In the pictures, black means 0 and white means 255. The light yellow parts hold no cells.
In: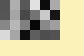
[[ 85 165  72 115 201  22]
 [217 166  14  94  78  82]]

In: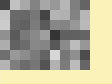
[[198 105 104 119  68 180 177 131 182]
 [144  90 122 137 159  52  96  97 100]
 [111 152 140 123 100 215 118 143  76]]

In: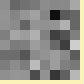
[[147 133 149 161 134  15  90 102]
 [127 165 156 176 129  64  83 127]
 [109 109  86 139 146 157 138  92]
 [143 149 148  76 146  54  96 183]]

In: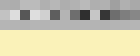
[[194 221  87 222 208  94 180 110  47 198  54 110 126 135]]

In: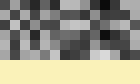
[[170  68 171  68 163 126  81  85  54 143  59  63  61 171]
 [164  77 163  40 172  99 110 106  66 101  14  49  83 180]
 [166  71 163 173 123 196  53  62  83 202 217 167  56  75]]

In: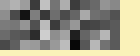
[[142  74  19 126  56 110  75 101 169 111 104  82]
 [107  89  83  44 206 142 163  31 101 130 182  90]]

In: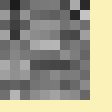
[[153  76 147 106 100  95 110  39 196]
 [162  52 154 140 135 124  77  71 159]
 [113 134 121 117 113 110 141 125 101]
 [159 144 152 110 120 137 123 124 107]
 [112 180 114 140 152 162 143 138 103]]

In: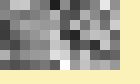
[[134 125 113 126 141 179  87  79 176 138 101 174]
 [ 60 100 133 149 168 205  59  37 167 192 186  96]
 [175 115 143 153 156 222 209 124 199 100  88 100]]
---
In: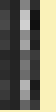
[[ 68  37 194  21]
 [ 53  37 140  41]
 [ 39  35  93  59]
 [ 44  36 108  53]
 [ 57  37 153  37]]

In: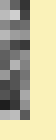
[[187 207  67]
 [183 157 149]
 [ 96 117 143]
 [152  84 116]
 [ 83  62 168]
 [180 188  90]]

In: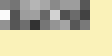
[[250  83 157 160 103 210  80 107  66]]

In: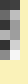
[[106 190]
 [179 158]
 [139 246]]

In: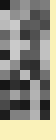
[[192 144 159  72  92]
 [100 176  53  80 151]
 [ 33 201  91  94 193]
 [127  63 186  54 113]
 [ 99 162 104 179 108]
 [ 28 129 128 179  43]]

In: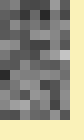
[[ 95  85  55 104  40 118  72]
 [ 89  97  83 143 150 135 102]
 [119  88  90  76 132 156 196]
 [ 42 134 127 126 139 133 111]
 [141 113  85 149 139  82 141]
 [ 83  79 132 104  98 144  85]]
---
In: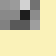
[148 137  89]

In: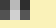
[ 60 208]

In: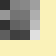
[ 46 116 106 224]

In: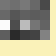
[117  86 187  67]

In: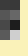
[ 59 103]

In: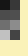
[21 79]
